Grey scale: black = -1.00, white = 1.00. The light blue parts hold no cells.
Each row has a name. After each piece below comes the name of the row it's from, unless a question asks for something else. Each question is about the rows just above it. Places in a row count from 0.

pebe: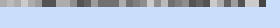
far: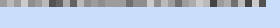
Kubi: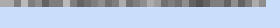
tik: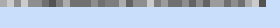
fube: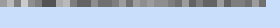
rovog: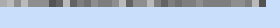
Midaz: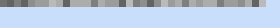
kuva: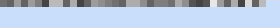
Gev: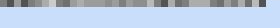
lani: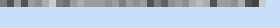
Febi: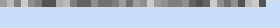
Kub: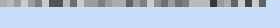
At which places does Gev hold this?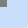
0 4 8 17 22 26 30 33
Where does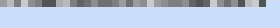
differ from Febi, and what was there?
12, | -0.22 |

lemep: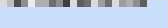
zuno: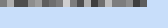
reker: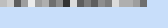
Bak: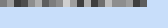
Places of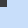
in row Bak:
2 11 13 19
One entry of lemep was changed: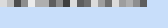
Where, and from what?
7, | -0.13 |
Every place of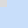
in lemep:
0 10 13 16

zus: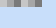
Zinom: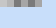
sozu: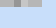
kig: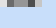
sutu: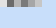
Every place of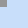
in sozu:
2
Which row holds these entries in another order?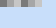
zus
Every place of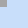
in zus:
1 4
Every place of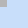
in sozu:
0 1 4 5
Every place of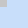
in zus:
0 3
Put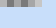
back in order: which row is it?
Zinom

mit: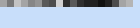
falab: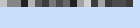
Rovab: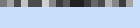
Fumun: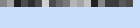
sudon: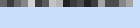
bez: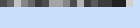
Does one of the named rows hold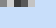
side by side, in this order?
yes
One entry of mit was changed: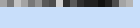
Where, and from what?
4, | 0.05 |
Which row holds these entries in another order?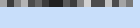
Rovab
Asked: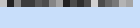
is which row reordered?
Fumun
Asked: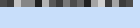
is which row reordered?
falab
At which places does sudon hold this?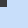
1 5 10 13
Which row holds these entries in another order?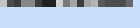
Rovab

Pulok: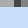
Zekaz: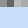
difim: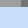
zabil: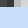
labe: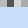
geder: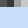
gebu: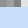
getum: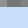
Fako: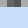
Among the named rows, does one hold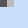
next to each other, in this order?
no
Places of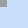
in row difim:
0 1 2
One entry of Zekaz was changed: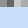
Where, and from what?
2, | 0.46 |

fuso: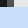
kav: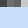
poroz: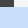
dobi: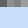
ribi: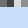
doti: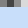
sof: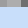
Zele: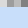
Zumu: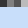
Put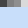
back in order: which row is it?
doti
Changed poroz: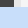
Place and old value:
2, | 0.92 |
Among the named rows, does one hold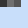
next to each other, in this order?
no
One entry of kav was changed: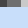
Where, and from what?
2, | -0.23 |
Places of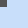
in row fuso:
1
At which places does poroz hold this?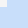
2 3
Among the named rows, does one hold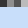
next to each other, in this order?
no

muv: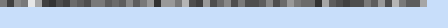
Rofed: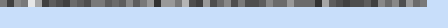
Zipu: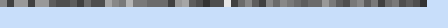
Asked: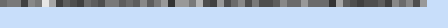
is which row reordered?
Rofed
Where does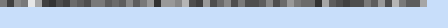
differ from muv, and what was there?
25, | -0.05 |

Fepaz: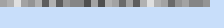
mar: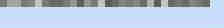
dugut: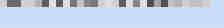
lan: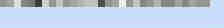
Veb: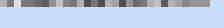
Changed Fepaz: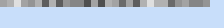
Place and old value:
23, | 0.28 |
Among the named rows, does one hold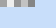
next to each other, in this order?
yes
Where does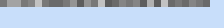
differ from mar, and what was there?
20, | -0.17 |
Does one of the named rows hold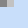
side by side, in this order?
yes

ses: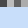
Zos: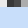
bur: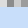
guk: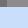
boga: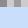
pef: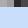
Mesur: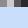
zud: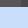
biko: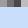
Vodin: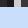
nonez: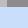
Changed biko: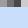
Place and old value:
3, | 0.48 |
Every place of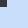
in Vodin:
3
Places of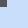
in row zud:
0 1 2
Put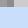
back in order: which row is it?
boga
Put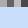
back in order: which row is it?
ses
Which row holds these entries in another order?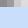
bur

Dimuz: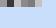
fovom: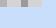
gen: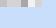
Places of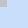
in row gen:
0
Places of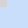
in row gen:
1 2 5
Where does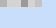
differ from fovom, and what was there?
5, | 0.66 |
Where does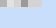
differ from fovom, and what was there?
1, | 0.66 |
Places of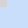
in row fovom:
1 2 4 5

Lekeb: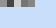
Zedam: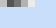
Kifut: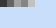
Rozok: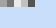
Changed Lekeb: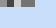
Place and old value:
4, | 0.04 |
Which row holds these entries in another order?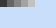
Kifut
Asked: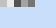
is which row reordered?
Rozok
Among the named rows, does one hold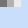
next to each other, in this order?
yes
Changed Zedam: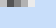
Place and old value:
2, | -0.09 |

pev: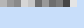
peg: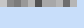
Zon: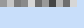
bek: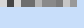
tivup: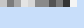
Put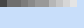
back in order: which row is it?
pev
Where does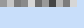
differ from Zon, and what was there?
9, | -0.14 |
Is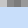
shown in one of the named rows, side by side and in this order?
yes
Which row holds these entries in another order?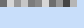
Zon
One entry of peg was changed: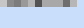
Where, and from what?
8, | 0.43 |

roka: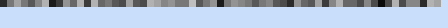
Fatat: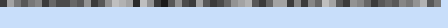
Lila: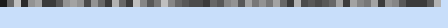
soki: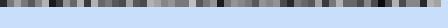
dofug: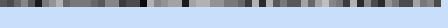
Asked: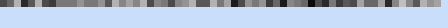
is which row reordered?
soki
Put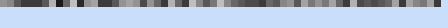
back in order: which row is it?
Lila

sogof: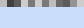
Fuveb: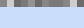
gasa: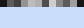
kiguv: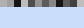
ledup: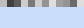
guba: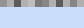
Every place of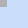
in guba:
1 3 7 9 11
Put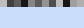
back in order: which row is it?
kiguv
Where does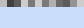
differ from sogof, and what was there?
7, | 0.48 |
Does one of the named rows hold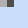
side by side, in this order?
yes

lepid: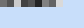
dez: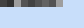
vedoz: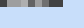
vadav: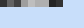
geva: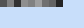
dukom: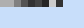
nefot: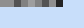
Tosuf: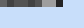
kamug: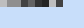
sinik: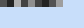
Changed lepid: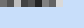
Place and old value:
2, | 0.59 |
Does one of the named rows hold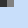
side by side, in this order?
no
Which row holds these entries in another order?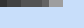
dez
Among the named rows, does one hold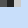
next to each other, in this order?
no
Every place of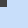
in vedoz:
0 7 8
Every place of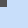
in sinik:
0 7

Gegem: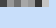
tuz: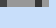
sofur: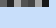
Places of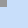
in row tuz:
1 2 3 4 6
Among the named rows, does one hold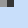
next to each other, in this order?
yes
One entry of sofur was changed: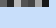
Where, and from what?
2, | 0.31 |

